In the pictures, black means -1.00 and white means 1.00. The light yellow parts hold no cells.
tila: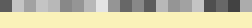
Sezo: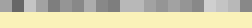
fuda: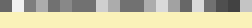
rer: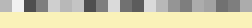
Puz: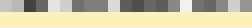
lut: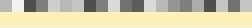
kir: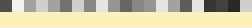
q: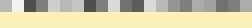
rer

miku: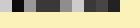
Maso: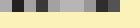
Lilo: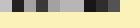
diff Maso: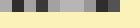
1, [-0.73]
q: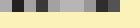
Maso
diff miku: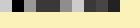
1, [-0.90]
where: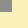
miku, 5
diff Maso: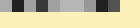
8, [-0.64]

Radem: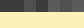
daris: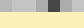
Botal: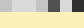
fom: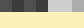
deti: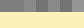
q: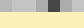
daris
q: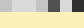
Botal
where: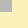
daris, 0
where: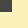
daris, 4
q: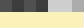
fom

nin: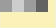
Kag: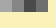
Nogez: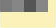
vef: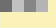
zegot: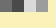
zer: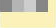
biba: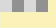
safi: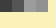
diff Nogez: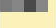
2, [-0.33]
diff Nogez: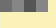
0, [-0.04]
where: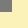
Nogez, 0
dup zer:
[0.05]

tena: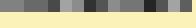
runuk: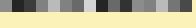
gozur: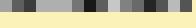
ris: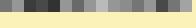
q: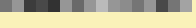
ris

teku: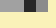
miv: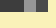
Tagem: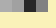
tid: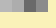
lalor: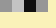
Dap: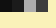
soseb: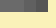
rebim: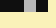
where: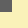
soseb, 2
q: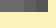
soseb
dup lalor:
[0.18]
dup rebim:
[-0.88]

